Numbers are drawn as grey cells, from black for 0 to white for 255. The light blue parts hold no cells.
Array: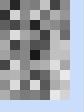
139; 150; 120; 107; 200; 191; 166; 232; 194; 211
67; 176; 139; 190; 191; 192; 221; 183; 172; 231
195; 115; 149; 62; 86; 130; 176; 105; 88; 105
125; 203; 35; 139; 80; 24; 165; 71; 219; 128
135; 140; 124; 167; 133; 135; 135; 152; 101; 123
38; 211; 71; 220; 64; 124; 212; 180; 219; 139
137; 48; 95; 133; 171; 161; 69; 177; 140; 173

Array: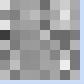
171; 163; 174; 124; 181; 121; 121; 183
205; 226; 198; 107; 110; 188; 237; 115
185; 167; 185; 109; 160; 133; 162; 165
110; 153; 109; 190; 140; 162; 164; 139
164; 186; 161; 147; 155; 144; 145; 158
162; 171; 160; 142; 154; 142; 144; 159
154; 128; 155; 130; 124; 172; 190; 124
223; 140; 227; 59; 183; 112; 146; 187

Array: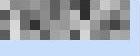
138; 157; 118; 165
178; 119; 69; 170
201; 161; 103; 127
152; 178; 151; 136
48; 46; 196; 212
85; 189; 179; 83
137; 152; 152; 171
95; 96; 156; 162
136; 140; 138; 97
152; 118; 50; 169
139; 104; 105; 154
135; 183; 215; 220
203; 87; 150; 92

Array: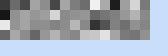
121; 137; 133; 145
213; 179; 145; 117
159; 152; 112; 122
29; 128; 129; 164
170; 118; 83; 226
240; 103; 51; 199
109; 149; 136; 194
125; 146; 182; 135
166; 138; 141; 146
71; 213; 131; 179
141; 158; 143; 151
164; 150; 142; 102
73; 164; 164; 140
107; 145; 148; 168
58; 22; 232; 103

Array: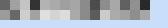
41; 166
145; 142
96; 161
168; 171
141; 203
76; 92
139; 138
166; 170
159; 220
170; 211
179; 223
51; 162
196; 206
161; 104
101; 155

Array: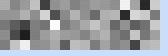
204; 122; 202; 160; 188
40; 202; 113; 119; 180
164; 214; 94; 197; 68
241; 42; 146; 111; 143
143; 182; 104; 130; 130
152; 176; 168; 178; 163
157; 107; 196; 162; 124
142; 144; 169; 132; 182
130; 179; 144; 152; 189
157; 138; 123; 156; 94
145; 79; 250; 177; 168
64; 211; 116; 157; 145
193; 142; 127; 126; 143
154; 177; 66; 29; 238
134; 150; 93; 74; 195
173; 149; 120; 141; 126

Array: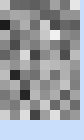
230; 147; 93; 130; 149; 187; 152; 133; 127; 163; 108; 153
116; 146; 103; 140; 95; 77; 175; 176; 194; 93; 173; 128
161; 101; 74; 240; 127; 169; 184; 115; 160; 173; 105; 223
108; 97; 205; 199; 166; 138; 191; 183; 133; 145; 202; 159
94; 142; 109; 149; 125; 67; 135; 113; 171; 183; 133; 67
102; 165; 174; 132; 148; 216; 180; 129; 90; 37; 182; 221
104; 168; 131; 99; 75; 130; 146; 37; 179; 148; 122; 140
204; 151; 27; 177; 134; 99; 169; 189; 158; 119; 141; 207
